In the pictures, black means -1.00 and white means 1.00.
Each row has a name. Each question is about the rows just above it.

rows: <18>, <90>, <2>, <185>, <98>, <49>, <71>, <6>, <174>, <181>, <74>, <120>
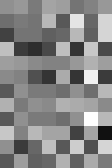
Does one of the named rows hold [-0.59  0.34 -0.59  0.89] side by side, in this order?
yes
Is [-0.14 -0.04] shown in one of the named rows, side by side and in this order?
yes
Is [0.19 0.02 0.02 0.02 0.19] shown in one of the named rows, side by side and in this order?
no
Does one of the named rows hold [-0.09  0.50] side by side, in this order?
no
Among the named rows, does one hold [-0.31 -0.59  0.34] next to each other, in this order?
no

